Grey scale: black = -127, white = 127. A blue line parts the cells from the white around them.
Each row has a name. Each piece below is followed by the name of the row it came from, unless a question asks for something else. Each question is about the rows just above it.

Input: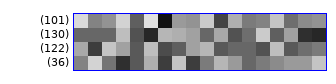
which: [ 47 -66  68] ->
(36)
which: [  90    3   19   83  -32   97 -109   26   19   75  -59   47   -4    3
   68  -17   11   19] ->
(101)
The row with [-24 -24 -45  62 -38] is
(122)

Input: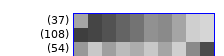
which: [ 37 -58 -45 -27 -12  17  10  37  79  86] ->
(37)
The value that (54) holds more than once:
[72]
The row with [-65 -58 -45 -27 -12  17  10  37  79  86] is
(108)
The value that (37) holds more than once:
[37]
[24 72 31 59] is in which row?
(54)

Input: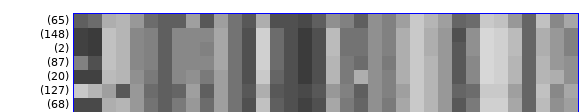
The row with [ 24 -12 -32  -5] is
(68)
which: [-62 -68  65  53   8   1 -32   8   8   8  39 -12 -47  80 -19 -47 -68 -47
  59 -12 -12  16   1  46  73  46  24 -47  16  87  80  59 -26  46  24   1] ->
(148)
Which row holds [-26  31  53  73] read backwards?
(65)
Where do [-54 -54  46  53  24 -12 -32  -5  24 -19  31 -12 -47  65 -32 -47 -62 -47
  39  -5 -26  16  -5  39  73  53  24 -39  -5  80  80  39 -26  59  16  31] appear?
(68)
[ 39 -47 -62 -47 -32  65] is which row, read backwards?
(68)

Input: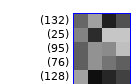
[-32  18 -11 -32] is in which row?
(76)
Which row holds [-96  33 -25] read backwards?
(132)
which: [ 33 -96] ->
(132)
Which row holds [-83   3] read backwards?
(25)
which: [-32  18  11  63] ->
(95)

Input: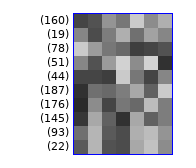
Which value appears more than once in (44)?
[-58]
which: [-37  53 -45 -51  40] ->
(22)
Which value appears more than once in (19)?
[6]
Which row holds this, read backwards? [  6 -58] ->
(44)
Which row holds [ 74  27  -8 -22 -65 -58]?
(78)
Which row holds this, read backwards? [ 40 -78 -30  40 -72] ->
(145)
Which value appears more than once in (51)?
[82]

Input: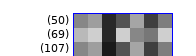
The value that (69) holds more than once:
[79]
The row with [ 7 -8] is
(69)
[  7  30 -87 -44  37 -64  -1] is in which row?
(50)

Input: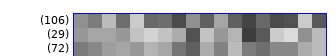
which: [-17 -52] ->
(106)
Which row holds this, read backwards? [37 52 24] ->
(72)
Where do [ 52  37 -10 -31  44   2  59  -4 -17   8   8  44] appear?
(72)
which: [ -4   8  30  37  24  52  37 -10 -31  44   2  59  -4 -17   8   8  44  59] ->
(72)
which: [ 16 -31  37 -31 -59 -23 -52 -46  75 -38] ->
(106)
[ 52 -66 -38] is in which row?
(29)

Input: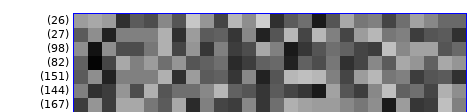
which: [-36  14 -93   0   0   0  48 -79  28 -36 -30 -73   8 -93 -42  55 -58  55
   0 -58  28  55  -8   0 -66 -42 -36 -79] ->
(27)
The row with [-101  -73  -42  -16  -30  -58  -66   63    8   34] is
(98)

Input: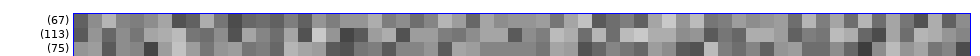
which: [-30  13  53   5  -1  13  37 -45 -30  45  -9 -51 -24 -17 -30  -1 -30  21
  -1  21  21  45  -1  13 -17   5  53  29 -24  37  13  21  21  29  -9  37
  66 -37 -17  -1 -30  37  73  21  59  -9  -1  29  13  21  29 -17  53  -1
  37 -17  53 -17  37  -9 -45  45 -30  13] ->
(67)
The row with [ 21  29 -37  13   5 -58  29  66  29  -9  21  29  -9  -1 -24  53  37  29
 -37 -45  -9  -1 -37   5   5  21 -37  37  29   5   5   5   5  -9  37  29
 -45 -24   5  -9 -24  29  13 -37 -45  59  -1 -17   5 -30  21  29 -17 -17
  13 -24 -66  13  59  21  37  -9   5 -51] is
(75)

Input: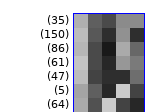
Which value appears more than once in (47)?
[-81]
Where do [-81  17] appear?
(150)
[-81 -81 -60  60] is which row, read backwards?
(47)
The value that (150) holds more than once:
[-81]
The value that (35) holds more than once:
[11]
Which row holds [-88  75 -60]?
(5)
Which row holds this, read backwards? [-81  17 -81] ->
(150)

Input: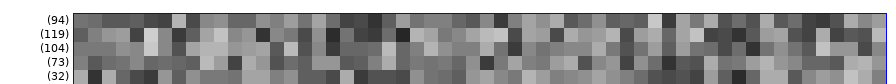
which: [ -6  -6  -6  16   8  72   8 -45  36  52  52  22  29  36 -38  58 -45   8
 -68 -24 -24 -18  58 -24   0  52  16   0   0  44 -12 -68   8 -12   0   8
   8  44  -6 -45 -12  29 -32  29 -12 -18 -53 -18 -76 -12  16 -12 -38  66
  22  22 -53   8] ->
(104)
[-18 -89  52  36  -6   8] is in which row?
(119)

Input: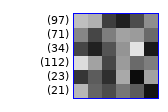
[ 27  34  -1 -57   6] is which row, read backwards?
(71)
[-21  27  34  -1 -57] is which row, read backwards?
(71)
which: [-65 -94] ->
(97)
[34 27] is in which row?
(71)

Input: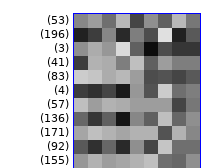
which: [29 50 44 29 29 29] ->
(57)
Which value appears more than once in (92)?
[-16]
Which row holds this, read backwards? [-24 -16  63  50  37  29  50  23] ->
(155)
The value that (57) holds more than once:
[29]

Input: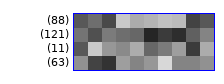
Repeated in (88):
[-39]
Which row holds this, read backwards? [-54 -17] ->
(88)
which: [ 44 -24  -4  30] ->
(11)
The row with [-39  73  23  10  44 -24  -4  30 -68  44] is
(11)
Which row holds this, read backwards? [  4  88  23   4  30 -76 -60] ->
(63)
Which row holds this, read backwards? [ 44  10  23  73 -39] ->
(11)

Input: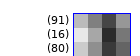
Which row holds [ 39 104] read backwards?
(16)
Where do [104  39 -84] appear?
(16)
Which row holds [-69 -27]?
(80)

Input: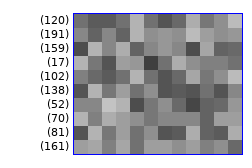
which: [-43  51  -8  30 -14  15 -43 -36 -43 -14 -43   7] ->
(138)
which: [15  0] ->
(17)
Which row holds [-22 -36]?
(102)
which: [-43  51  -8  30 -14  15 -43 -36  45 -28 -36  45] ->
(81)

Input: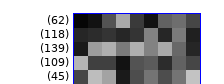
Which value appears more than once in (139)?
[47]
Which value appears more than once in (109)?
[-63]

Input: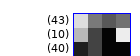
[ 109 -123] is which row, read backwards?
(10)
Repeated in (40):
[-123]
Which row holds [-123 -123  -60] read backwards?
(40)
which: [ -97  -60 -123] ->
(40)
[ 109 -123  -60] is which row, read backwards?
(10)
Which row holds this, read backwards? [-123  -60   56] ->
(10)

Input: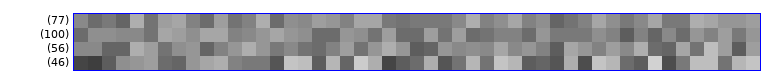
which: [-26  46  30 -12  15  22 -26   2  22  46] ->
(56)
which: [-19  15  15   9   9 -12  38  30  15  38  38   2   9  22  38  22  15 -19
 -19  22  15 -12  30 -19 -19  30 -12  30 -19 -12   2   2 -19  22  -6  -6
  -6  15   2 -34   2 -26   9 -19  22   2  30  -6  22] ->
(100)
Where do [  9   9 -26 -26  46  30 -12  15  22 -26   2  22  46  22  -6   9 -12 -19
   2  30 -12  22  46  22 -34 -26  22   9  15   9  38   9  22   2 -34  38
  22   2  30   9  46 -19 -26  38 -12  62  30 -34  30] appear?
(56)
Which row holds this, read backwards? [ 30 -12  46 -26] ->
(77)

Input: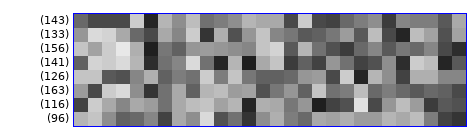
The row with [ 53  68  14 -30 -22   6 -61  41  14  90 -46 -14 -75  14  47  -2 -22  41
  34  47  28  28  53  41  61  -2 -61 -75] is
(96)
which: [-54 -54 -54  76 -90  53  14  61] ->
(143)
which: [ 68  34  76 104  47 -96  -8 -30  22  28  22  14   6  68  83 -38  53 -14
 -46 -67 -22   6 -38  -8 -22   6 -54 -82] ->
(156)
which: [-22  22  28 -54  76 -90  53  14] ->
(126)

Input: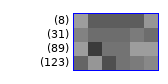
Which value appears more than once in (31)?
[-18]
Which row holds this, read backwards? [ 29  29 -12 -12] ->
(89)
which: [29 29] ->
(89)
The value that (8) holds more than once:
[-34]
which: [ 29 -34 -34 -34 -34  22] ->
(8)
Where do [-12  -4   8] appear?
(123)

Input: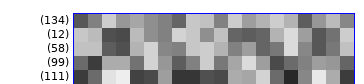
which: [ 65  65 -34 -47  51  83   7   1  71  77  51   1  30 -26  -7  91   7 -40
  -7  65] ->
(58)
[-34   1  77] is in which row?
(99)
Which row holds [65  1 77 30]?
(134)
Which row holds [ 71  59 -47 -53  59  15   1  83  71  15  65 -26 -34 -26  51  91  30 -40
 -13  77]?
(12)
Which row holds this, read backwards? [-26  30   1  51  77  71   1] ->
(58)
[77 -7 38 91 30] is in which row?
(99)

